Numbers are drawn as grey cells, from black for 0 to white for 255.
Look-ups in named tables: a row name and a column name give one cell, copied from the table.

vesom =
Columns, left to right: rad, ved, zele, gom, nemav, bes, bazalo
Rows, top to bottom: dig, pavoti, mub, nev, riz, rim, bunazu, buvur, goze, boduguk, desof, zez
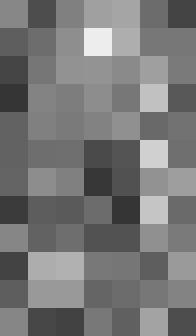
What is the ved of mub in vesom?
118
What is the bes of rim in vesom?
208
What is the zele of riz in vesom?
122
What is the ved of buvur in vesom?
93
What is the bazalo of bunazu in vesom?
158
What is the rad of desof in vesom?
94
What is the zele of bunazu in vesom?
128
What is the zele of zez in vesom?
66
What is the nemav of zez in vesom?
96
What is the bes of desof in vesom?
119
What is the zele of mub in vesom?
146

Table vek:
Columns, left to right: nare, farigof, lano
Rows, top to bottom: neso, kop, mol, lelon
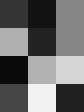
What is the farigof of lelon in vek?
242
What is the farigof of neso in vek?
19
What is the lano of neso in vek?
133
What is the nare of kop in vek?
176
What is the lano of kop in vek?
133
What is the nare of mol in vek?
10
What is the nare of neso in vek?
53
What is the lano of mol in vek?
213
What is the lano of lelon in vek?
33
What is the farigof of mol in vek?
178
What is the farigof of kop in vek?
35
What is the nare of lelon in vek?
70
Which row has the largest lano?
mol

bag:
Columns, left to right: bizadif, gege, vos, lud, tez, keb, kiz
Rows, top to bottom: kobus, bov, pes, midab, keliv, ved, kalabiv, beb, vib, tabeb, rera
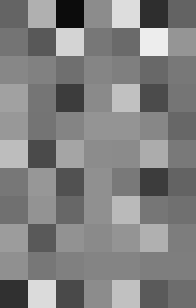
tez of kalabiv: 121
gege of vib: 89
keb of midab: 75
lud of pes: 133
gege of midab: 117
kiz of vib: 125
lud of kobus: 140
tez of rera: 193
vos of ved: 165
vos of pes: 111
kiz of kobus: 99
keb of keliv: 135
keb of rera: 90
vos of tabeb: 128
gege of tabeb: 119
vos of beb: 103
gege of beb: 147
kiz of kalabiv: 99

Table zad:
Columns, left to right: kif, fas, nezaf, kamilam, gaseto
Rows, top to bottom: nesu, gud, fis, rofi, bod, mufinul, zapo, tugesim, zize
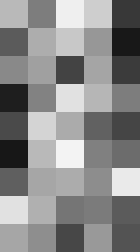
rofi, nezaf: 225
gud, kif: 91
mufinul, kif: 23
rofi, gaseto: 125
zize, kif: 166
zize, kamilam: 153
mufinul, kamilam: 128
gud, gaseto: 24
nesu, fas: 125
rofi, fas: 130
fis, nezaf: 67
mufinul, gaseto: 108

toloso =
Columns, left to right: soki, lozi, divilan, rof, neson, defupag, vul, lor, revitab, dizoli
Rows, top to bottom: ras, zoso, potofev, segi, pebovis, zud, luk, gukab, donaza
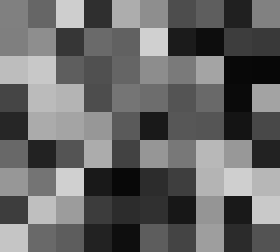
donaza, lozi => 105
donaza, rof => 34
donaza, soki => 197
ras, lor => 94
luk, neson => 8
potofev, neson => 101
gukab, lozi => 191
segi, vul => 84
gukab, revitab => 25
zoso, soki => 127
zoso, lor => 13
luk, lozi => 116
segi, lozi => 187
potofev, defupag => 141
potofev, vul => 122
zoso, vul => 27
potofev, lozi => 200

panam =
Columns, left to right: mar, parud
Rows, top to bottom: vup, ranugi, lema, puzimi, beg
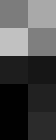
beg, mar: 1
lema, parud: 22
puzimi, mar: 1
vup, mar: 124
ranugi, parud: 127
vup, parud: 169
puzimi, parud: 33
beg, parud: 43
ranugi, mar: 193
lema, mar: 29

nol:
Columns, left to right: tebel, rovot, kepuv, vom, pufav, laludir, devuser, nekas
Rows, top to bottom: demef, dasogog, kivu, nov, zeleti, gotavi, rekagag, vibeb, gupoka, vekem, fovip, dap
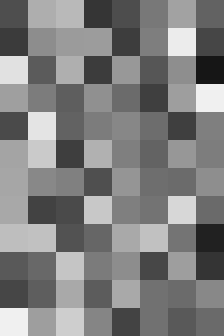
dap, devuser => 89
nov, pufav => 107
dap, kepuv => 206
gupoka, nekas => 33
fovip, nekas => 136
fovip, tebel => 70
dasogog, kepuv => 155
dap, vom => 133
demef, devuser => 162
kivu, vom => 60
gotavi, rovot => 202
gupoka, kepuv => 82
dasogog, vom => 156
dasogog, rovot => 141
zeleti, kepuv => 98
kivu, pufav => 152
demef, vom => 53
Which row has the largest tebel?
dap

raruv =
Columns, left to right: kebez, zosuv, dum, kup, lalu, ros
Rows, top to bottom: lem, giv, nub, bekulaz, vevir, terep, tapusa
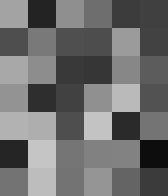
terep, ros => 13
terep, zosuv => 197
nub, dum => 57
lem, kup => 110
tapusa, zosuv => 189
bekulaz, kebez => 147
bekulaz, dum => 65
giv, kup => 77
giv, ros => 66
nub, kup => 54
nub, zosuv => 141

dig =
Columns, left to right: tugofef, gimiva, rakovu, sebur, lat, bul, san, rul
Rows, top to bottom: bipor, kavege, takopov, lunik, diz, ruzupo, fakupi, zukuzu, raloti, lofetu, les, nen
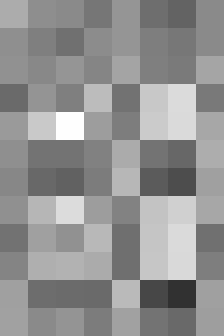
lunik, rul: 121
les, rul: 160
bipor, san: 99
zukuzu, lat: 130
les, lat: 186
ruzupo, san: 103
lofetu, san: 217
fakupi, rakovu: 97
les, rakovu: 107
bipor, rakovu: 138
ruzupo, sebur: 129
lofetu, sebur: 171
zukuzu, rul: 167
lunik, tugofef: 106
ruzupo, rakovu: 115
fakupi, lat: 183
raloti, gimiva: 160
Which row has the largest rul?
ruzupo

